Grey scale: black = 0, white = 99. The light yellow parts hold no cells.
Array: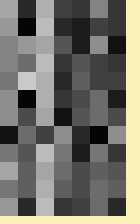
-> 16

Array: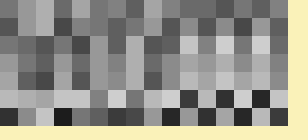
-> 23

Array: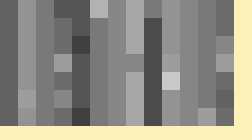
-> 42

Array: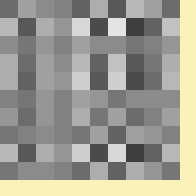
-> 46

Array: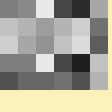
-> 70

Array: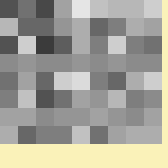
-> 67

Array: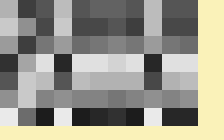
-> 15

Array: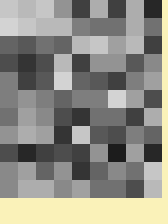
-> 72
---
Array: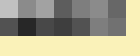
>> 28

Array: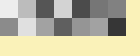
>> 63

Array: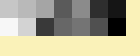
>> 22

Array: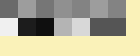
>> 6

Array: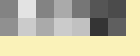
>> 66

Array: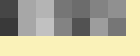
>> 75

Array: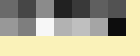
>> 96

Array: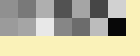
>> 90
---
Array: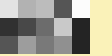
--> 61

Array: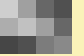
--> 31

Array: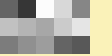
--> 56

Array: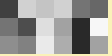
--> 50

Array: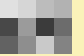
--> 55

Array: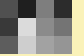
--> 80
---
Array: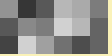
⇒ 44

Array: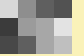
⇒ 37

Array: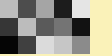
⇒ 85

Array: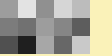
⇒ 65

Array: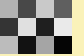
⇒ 7

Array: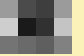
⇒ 41

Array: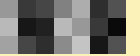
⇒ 76

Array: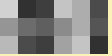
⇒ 63

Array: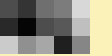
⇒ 65

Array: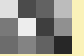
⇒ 51
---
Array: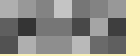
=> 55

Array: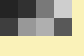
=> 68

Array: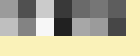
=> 96

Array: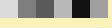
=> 35

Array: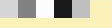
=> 98

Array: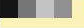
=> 76

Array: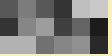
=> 44
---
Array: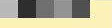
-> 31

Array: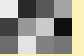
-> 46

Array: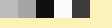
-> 23

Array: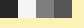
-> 33

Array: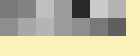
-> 37

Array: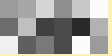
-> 60
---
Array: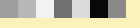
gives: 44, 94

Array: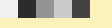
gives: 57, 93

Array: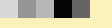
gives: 71, 84

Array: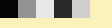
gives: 90, 90

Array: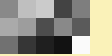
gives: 30, 97

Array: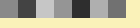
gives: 58, 77
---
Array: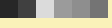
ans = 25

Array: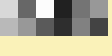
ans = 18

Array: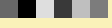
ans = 22

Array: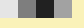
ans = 49

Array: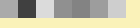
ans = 51

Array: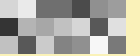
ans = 29

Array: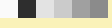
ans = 54

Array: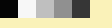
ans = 21
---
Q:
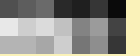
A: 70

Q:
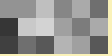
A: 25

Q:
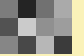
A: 52

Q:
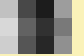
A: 80

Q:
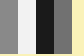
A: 53

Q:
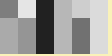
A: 66
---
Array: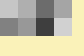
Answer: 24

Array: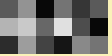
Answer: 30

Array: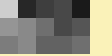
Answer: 28

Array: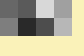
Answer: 30

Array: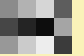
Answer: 5

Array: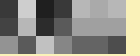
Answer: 62

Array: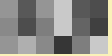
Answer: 39

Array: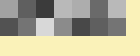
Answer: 37

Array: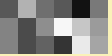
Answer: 77
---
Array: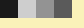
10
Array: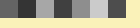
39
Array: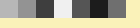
71
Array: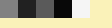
50
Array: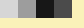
83
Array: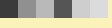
23
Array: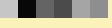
77
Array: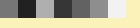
46
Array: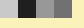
78
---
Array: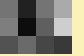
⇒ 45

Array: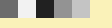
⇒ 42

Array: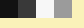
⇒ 7

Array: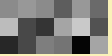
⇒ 54

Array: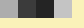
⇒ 67

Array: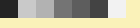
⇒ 14

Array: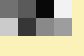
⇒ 44
